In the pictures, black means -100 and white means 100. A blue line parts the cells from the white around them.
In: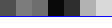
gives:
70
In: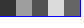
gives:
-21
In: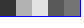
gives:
-9
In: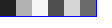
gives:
-16
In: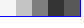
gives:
-32
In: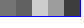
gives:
-53
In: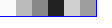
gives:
24
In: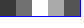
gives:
-34
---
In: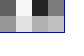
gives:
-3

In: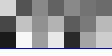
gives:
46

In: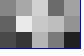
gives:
16

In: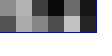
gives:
-83

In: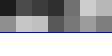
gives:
44

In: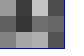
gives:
-19

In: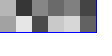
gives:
-47

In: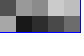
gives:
49
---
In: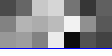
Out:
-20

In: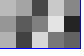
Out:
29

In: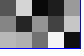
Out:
67

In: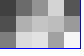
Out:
-16

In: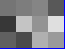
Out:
-2

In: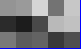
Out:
21
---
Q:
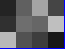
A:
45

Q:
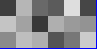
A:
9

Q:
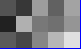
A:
-29

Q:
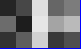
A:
-61

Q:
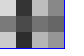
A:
59

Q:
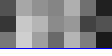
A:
-6

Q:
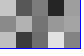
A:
50

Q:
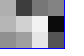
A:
13

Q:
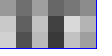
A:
64

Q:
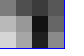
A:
67
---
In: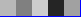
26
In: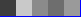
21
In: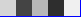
88
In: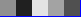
-37
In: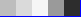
-65
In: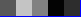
-65
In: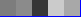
32
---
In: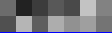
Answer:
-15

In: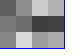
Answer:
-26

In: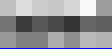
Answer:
50

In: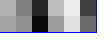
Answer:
39

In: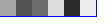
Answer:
31

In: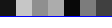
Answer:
-84

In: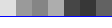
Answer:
76

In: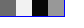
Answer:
-15

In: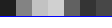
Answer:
-76
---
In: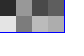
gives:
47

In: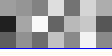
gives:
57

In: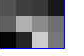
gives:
9

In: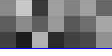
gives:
-14

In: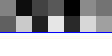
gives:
69

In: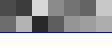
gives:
23

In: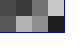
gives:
12

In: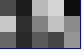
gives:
51

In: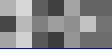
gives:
52
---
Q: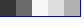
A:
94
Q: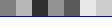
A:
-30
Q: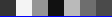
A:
46
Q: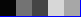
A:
-47
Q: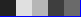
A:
43
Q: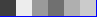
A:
-12
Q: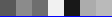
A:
-81
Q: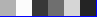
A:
-13
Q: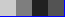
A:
-1
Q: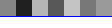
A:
54
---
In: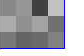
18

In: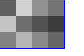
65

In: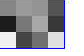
21

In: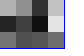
13

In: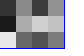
8

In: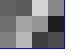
-29

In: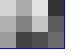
34

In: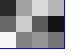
27
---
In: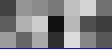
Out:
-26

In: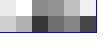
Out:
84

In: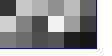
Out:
62

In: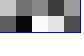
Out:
55

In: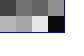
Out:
-48

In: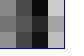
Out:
-8

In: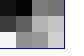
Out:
-52

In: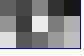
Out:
15

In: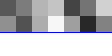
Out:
-31

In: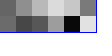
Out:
-21
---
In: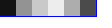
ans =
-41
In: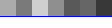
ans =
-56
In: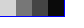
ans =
-92
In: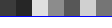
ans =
-8
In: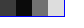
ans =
73
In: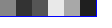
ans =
-76
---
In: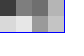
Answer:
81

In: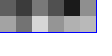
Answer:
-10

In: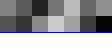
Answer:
-57

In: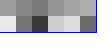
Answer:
-10

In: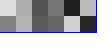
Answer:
41

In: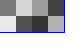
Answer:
-37
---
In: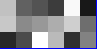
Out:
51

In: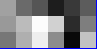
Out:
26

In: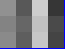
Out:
14

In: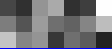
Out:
-45

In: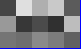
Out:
-46

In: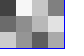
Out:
-49
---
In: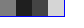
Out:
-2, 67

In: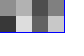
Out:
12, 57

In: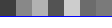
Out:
-51, -4

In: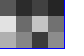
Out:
-32, 10

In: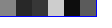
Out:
4, -29

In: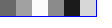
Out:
-18, 69

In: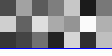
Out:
-41, 50

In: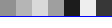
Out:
14, -57

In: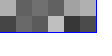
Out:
38, -41

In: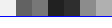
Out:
89, 38
